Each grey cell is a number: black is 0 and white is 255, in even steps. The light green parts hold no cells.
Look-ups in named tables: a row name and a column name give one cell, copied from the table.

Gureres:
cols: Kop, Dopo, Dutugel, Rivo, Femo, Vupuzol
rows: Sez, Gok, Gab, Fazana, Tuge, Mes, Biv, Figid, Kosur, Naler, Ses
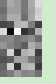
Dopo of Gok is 157
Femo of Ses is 138
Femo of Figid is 190
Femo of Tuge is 76
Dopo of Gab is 173
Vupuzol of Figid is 61
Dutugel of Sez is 156
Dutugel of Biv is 115
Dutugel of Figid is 54
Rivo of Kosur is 161
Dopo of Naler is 209
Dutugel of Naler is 48
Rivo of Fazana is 186
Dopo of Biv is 129
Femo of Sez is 170
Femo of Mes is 142
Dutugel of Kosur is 162

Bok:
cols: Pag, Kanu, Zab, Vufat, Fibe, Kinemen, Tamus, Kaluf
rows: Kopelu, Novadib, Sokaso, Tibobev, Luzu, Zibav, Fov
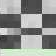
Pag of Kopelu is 201
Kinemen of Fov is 208
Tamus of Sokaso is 71
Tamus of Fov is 88
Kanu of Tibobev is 73
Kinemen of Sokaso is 212

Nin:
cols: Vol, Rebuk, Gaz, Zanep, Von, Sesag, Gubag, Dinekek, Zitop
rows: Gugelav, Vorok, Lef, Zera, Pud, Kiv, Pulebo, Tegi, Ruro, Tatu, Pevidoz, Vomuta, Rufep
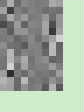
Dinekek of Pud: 56
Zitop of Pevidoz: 156
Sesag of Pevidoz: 118
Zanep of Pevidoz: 107
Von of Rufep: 120
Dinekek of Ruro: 100
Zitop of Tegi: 106
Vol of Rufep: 164
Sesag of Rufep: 129
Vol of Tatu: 117
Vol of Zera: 75
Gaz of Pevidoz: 125
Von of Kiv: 136
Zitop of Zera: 150
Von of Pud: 126
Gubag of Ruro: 142

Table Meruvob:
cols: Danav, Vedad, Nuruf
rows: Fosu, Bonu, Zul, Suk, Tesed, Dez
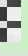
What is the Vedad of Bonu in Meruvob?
236
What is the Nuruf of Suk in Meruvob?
72
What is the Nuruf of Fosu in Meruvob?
66
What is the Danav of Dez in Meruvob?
61
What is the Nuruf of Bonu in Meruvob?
238
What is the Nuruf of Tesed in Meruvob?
241
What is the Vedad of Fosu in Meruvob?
69
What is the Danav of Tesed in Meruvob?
54
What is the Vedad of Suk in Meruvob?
74
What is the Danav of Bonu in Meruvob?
56
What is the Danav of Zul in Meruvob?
55
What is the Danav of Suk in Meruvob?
222
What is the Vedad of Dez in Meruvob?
231
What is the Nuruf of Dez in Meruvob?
234
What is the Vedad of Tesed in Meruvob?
238

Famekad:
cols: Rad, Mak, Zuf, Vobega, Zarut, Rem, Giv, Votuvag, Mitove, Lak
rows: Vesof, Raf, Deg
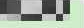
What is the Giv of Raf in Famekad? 59
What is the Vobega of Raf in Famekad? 203
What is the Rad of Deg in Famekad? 203
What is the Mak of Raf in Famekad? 81
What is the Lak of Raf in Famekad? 56
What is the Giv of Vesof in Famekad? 63
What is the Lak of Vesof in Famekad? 62
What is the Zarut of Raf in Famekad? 200
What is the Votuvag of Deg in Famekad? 198
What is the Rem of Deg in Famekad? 59
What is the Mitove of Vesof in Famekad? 195
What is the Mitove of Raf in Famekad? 195
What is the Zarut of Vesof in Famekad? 200
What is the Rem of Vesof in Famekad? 204
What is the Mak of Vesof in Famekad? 83
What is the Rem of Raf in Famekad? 194
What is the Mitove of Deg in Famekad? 62
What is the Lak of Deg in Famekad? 209

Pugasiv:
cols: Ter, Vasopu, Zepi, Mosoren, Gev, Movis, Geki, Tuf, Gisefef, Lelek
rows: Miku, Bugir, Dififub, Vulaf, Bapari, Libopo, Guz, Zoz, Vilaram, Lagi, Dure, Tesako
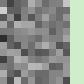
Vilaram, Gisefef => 145
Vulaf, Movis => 101
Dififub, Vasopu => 144
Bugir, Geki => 127
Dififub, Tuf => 125
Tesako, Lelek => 77
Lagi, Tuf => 96
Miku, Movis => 145
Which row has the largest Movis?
Lagi

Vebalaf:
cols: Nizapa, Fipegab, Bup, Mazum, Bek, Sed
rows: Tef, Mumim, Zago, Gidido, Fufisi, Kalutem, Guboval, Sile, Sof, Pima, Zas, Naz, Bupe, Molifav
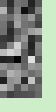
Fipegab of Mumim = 67
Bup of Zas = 161
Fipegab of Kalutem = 49
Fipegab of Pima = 126
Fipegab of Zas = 177
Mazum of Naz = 40
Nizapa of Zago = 126
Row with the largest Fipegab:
Sile

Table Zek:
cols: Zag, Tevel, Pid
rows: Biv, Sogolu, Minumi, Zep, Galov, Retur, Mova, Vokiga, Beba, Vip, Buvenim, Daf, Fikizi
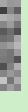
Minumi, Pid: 157
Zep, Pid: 118
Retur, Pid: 165
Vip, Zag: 80
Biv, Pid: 155
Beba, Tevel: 116
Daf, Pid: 172
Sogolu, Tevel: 133
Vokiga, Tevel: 117
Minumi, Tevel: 168
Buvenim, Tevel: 153
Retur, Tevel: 118
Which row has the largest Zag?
Daf

